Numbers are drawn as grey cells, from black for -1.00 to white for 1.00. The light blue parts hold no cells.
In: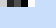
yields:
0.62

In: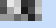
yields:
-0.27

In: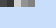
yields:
-0.44

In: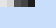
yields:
0.79

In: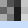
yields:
0.25

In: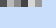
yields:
-0.36

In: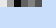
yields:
0.82
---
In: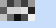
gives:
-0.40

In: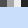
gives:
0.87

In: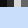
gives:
0.69

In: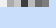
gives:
-0.15

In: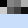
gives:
-0.51

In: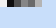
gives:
-0.17

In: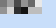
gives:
0.48
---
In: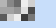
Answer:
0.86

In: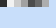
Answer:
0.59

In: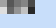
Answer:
0.15

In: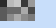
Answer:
0.33

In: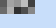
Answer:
-0.62

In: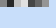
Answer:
0.52

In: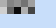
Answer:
-0.92

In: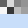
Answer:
0.48

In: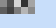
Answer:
-0.04

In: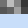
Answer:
0.25
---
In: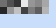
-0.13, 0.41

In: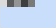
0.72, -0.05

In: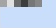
0.29, 0.06

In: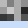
0.46, -0.33

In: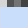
0.67, -0.48

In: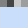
0.01, 0.23

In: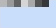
0.44, -0.57

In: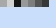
0.32, -0.57

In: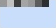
0.19, -0.64
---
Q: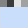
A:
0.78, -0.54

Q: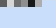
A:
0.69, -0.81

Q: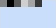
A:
0.62, -1.00

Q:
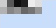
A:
0.85, -0.88

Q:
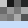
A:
0.55, -0.81

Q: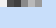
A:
0.89, -0.50

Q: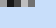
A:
0.49, -0.82
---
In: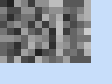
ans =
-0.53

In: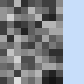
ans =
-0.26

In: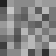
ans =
-0.74

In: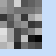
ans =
0.28

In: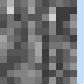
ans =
0.02

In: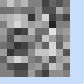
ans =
0.22

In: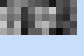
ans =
-0.68

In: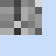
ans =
-0.14
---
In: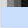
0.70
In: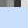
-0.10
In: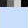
-0.73
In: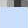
0.59
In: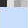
-0.63
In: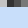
0.53
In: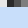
0.81
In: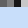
-0.24
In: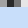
0.27
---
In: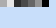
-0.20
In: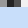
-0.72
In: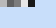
-0.03
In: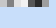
-0.32
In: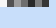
-0.68
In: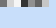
0.13
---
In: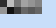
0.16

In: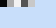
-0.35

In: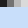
0.47

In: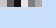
-0.01

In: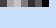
-0.27

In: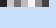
0.14

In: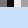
0.86
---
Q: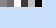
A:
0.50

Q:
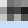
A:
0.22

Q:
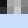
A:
-0.62

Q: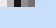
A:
-0.11

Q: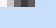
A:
-0.28

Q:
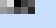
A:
-0.29

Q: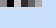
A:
-0.20

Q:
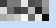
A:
-0.40

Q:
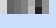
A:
0.36
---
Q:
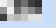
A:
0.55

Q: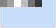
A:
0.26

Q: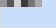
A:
-0.32

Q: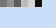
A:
0.14

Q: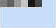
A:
-0.24

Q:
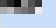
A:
0.47

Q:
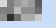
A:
-0.63
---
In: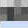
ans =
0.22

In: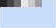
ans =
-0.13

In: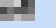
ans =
0.62

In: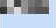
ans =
-0.47

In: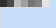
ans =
0.49

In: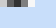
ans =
-0.61
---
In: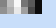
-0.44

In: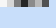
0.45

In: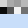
0.90

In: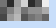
0.02

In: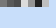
-0.73

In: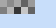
0.55

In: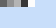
-0.58

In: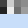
-0.14
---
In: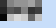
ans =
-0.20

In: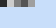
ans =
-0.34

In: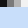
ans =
0.42

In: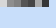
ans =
0.34

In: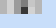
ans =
0.65

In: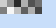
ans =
0.37
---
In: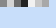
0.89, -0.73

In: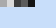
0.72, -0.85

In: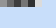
0.72, -0.62

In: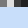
0.75, -0.74

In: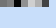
0.62, -0.96

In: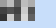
0.69, -0.60

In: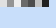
0.86, -0.75

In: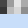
0.79, -0.57

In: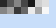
0.94, -0.81
